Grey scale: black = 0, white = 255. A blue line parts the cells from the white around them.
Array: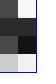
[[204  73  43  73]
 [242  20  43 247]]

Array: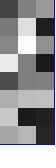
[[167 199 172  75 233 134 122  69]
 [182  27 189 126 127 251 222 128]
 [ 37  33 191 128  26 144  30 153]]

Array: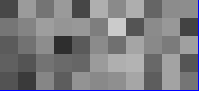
[[ 83  96  91 118  72]
 [ 58  84 114 132 155]
 [134 115 141 158 116]
 [ 93 106  46 149 154]
 [147 102  90 152  70]
 [137 155 139 126 175]
 [143 175 112 203 138]
 [166 179 165  84 174]
 [ 93 104 137 139 101]
 [163 163 123 152 140]
 [117  85 160  66 141]]

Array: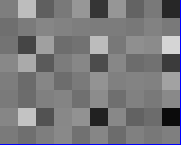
[[122 134 122 125 136 115 111 126]
 [111 195 108 107 170  69 123 189]
 [126  82 128 134  90 160 134  95]
 [137 136 132 109 124 109 130 121]
 [113 146 112 122 135 114 126 151]
 [134  33 140 147  76 188 124  53]
 [108 136 111 128 135 120 124 150]
 [128  98 129 131 108 143 120  99]
 [120 108 121 129 113 139 130 121]
 [127  11 137 162  59 213 121  39]]

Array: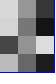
[[186  69 212 216]
 [103 147 119 150]
 [ 29 220  20  55]]

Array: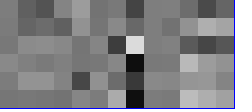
[[118 124 137 120 123 125]
 [120 147 128 139 101  96]
 [118 147 122 141 108  83]
 [115 131 128 136  96 132]
 [134  71 118 117 146 156]
 [124 145 120 133 117 115]
 [171 108 135  61 137 121]
 [ 15  57  14 219 104  68]
 [124 137 121 126 126 126]
 [122 135 122 129 114 127]
 [188 149 185  90 146 109]
 [174 151 156  70 175  74]
 [161 132 146  86 164 101]]
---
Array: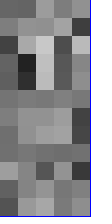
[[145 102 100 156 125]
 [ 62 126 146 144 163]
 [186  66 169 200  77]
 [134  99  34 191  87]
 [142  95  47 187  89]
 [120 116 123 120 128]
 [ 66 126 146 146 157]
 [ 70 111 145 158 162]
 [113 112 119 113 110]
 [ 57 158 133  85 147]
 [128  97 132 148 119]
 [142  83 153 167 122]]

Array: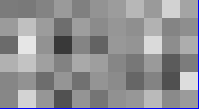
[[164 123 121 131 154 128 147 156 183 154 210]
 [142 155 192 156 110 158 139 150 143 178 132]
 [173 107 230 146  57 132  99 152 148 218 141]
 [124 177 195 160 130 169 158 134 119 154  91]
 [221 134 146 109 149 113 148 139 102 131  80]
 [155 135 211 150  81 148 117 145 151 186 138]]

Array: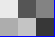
[[131 234  85]
 [ 55 173 196]]

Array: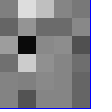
[[120 127 221 191 133]
 [136 101 148 107 107]
 [ 80 157  10 137 141]
 [110 112 204 144 133]
 [101 131 128 137 133]
 [101 131  83 133 133]]

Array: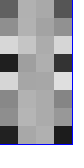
[[ 85  96 177 169]
 [145 143 178 163]
 [214 215 197 172]
 [ 51  31 159 175]
 [223 214 166 167]
 [133 136 178 171]
 [152 142 181 171]
 [ 28  33 168 176]]

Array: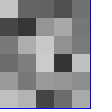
[[112 196 100  99  80]
 [119  70  54 149 168]
 [122 121 173 200 145]
 [192 108 126 203  53]
 [142 153 120 154 149]
 [169 191 179  68 109]]

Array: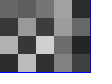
[[ 44 103  94 117 161]
 [104  56 153  61 156]
 [ 37 177  55 208 108]
 [ 64  45 188  48 129]]

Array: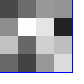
[[148  73 108 152]
 [ 34 141 253 229]
 [190 193 103 208]
 [219 104  67 152]]
